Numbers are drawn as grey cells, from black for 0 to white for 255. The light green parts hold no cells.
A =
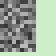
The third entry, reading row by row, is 146
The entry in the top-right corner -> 91
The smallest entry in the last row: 53
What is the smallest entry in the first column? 53
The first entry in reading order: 134
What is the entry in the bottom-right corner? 103
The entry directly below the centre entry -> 187
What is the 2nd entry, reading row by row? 91
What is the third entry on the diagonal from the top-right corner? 91
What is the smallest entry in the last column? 78
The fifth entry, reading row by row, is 103
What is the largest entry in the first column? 175
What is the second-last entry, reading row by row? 187
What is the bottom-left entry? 66
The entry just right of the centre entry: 187

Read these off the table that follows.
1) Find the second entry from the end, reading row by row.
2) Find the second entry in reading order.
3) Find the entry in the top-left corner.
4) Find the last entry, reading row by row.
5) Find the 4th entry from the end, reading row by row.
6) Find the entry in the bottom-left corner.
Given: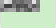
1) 153
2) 224
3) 166
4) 140
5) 103
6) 116

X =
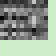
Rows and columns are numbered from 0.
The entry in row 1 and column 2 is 87
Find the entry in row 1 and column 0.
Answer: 87
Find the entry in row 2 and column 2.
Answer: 157
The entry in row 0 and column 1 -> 32
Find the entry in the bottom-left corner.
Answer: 101
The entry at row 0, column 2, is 73
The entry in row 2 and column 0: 114
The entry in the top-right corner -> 47
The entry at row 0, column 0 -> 47
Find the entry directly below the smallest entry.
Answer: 73
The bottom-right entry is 129
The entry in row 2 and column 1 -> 184

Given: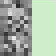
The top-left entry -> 148
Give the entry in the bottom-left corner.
96
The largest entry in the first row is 201
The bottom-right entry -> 160
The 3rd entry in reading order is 174
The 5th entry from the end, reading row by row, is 96
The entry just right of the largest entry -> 148
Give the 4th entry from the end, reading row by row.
135
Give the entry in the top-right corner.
148
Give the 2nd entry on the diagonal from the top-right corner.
135
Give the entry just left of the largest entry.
174
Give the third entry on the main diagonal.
201
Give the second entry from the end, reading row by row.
70
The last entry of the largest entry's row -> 122
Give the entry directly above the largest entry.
96
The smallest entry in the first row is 70
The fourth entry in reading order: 108
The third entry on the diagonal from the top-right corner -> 186
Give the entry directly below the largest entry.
174
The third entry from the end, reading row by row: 122

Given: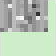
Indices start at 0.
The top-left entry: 174
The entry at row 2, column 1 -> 160
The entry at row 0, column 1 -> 146
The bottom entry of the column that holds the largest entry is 160
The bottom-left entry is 121
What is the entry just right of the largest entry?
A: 121
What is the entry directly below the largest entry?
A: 174
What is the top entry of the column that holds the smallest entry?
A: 160
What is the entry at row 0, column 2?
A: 134
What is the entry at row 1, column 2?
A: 233
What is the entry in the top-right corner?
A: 160
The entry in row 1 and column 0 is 174
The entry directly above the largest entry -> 174
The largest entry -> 247
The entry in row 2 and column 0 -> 174
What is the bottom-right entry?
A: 106
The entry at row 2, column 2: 146
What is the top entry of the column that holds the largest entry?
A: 174
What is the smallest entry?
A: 49
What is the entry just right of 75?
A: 134
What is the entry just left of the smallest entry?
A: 146
